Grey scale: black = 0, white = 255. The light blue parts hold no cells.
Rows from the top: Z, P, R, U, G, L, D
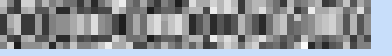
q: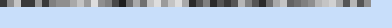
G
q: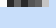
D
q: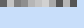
R

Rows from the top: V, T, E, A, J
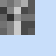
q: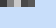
T
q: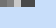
A
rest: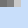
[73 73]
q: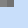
V
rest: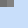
[201  73  73]
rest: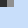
[114 114]

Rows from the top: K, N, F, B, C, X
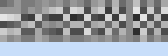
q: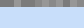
X
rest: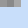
[191 204  91 216 204  76 179 204  61 191  76 137 228  76 204  91 216]
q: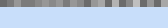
K
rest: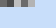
[137  46 204  91 179  76]
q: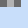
K
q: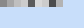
N
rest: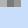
[123]

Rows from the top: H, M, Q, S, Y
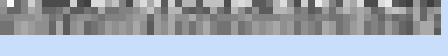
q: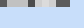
H
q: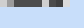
H

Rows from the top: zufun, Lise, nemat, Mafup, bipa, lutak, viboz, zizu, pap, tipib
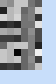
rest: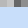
[62]
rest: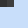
[ 50 103 128 198]
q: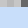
pap
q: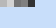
nemat
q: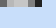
viboz
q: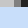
viboz
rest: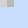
[211 116 128  50]

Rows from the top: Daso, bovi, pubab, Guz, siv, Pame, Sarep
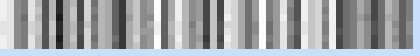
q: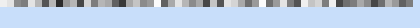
Sarep
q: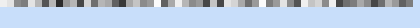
Daso
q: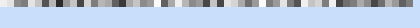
bovi

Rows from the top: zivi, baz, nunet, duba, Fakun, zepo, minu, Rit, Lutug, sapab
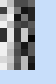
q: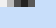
Rit
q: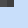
duba
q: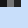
nunet
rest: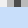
[20]
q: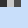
Fakun

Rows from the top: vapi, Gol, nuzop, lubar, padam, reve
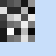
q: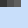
vapi
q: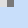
reve
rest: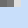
[121]
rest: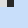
[ 40 183   9]
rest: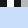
[9]
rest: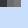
[237 121]

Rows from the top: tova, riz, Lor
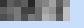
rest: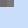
[ 65  65 109 161 146  79 191]
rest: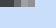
[ 79 191]

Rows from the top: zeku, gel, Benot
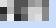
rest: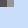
[166 108]
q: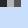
gel
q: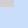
gel
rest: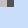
[ 83 150 166 108]
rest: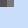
[208 208 137]
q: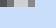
gel

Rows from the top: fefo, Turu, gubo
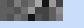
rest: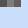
[111 168  20 152  67]
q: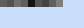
gubo
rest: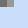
[ 67  67  95 139]
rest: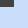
[ 95 139]
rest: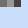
[ 67  95 139]
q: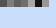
fefo

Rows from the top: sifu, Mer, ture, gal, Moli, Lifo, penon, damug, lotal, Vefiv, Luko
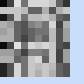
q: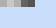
Luko
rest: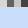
[159]
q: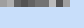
Moli
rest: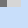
[214 199  99  51]
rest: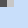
[115 187 187 199 175  99  83]
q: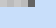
Vefiv
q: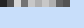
Luko

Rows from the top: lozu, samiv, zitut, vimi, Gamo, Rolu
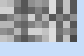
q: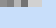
Gamo
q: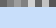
vimi
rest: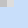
[115 143 115]
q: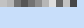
Rolu

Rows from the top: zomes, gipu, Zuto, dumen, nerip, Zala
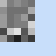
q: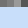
Zuto
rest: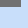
[169]
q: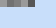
Zuto
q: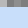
zomes
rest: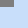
[212]

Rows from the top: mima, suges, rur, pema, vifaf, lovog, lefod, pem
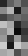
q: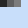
mima
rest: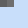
[95]

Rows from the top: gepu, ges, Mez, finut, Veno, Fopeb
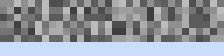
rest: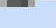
[173]
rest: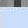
[104 188 116 159 173 104 143 104 143 188 129 188  78  78 143  92 173 129
 116 188 143 143 173  92  92  92 159 116]
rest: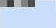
[143 159 116  78 129 143 188]
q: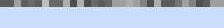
Fopeb
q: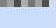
Veno
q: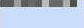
Fopeb
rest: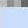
[188  78  78 104 159 104 159  92 143  78 173 188 104 173  92 143 104  92
 143 104 188  78 143  92 188 116]

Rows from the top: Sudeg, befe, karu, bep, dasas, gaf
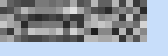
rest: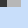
[167 167 183  55 151  82 167]
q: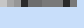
bep
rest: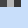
[97]
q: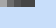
gaf
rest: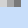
[ 30 135 135  42 183  55 183 135]
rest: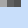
[ 69  69 121 121 109 121 109 167  82  97 183  97  97 183  69 183  55  97]
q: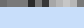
bep

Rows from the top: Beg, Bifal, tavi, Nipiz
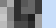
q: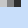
tavi
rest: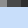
[157]
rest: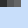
[58]
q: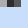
Beg
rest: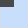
[ 46 157]
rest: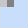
[ 46  58  30 157]

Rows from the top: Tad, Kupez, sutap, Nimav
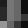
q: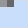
Nimav
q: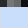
Kupez
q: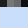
Tad

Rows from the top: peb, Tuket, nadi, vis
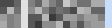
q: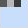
nadi
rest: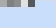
[ 58 141 141 183  74 141  88 141 156 156]
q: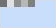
Tuket

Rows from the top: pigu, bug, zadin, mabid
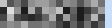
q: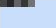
mabid
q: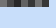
mabid
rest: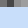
[158 131  85 143 131  85 131 171 115]

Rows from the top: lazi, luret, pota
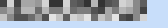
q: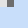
pota
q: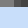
luret
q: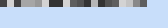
lazi

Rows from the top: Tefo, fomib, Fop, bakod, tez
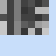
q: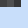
Tefo
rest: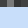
[185 185]
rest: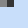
[185  65 199]
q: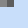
bakod
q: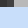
fomib
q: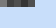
Tefo

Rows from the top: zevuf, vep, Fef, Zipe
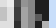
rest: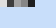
[30]
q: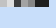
vep
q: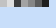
Fef
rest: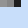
[30]
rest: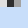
[134  30 178]
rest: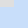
[ 46 163 134  30 178]

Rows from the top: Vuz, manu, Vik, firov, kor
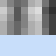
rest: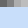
[103  63]
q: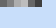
firov
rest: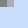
[189 103  63]

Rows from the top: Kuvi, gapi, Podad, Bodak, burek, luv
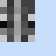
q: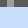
burek
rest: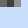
[78 64]

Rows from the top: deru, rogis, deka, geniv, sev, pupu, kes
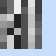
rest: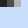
[95]
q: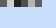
kes
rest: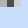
[111]
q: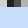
kes
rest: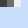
[ 95 208  64]
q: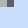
kes

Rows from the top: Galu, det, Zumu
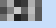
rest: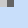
[188  87]
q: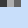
Galu

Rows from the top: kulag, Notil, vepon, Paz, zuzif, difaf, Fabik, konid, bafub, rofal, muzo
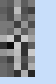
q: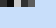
Fabik
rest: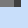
[148  78]
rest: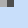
[136]
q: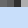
muzo
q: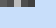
Notil
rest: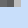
[ 63 174]

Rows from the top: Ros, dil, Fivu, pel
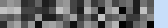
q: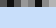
pel
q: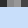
Ros
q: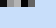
dil
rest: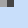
[ 29 180 126  15 152 180   3  99  29 194  99]
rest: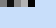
[ 29  99 126   3]

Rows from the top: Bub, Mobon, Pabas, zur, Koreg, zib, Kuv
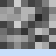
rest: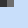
[192 166  80]
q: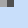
Koreg

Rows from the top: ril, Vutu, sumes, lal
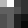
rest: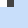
[51]
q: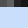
sumes
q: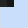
sumes
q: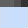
Vutu

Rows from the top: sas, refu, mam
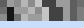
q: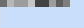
mam
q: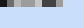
mam
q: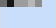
refu

